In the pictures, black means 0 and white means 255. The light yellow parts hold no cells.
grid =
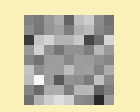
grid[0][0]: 130
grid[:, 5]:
[190, 175, 200, 146, 157, 157, 142, 181, 139]
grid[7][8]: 126
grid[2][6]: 70
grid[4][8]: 133
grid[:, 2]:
[150, 149, 211, 144, 155, 158, 155, 171, 205]
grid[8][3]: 221
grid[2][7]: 109
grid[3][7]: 183
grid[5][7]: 132
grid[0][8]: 114
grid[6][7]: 194
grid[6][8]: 139
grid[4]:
[133, 114, 155, 157, 135, 157, 155, 143, 133]
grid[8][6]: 133
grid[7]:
[133, 106, 171, 172, 125, 181, 183, 99, 126]
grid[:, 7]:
[140, 135, 109, 183, 143, 132, 194, 99, 41]
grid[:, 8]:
[114, 120, 212, 153, 133, 171, 139, 126, 154]
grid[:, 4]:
[100, 126, 179, 146, 135, 188, 146, 125, 207]
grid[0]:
[130, 121, 150, 171, 100, 190, 204, 140, 114]

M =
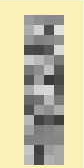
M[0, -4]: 154
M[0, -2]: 136
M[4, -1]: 123
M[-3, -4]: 129
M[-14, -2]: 80
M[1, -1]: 223
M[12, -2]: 133
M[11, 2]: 131
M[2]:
[152, 129, 135, 144]
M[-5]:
[183, 66, 87, 63]
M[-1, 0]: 186
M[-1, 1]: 75
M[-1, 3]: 168
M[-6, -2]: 142
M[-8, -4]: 170
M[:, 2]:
[136, 80, 135, 89, 161, 192, 59, 215, 183, 142, 87, 131, 133, 156, 177]
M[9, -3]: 157
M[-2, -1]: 167

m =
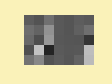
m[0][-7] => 92
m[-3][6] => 53
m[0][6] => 89
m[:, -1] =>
[89, 111, 53, 189, 186]
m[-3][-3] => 86
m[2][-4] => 88
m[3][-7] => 80
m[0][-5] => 112
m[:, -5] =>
[112, 146, 152, 36, 83]
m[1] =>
[110, 99, 146, 89, 85, 96, 111]
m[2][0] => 105

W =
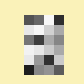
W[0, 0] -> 83
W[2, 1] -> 62
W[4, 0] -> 233
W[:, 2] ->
[247, 209, 170, 203, 48, 147]
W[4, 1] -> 153
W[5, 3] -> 91
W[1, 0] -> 232

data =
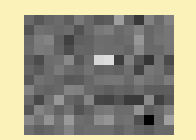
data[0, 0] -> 105
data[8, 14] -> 88
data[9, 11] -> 147
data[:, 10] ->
[97, 113, 109, 101, 128, 111, 106, 97, 58, 108, 115, 109]
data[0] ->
[105, 87, 101, 107, 93, 120, 104, 87, 92, 158, 97, 56, 129, 106, 129]
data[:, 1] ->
[87, 113, 125, 123, 76, 90, 114, 104, 72, 132, 115, 96]
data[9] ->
[86, 132, 119, 98, 114, 83, 98, 118, 122, 108, 108, 147, 94, 104, 126]
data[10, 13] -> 101
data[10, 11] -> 79
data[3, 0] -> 107
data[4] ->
[93, 76, 109, 112, 137, 87, 108, 215, 220, 62, 128, 85, 52, 113, 74]
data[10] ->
[135, 115, 147, 114, 153, 110, 106, 140, 149, 111, 115, 79, 1, 101, 160]
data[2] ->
[104, 125, 131, 95, 64, 95, 98, 109, 108, 104, 109, 151, 104, 115, 118]
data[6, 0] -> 88
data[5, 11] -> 67
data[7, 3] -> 104
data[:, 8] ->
[92, 125, 108, 108, 220, 102, 118, 94, 67, 122, 149, 110]
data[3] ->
[107, 123, 120, 98, 76, 102, 100, 111, 108, 109, 101, 137, 105, 105, 117]
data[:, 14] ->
[129, 118, 118, 117, 74, 91, 124, 94, 88, 126, 160, 104]
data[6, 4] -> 88
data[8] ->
[105, 72, 111, 151, 102, 93, 133, 70, 67, 82, 58, 57, 137, 64, 88]
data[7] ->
[129, 104, 99, 104, 131, 128, 105, 100, 94, 101, 97, 108, 94, 93, 94]
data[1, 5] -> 82
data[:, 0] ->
[105, 83, 104, 107, 93, 101, 88, 129, 105, 86, 135, 109]
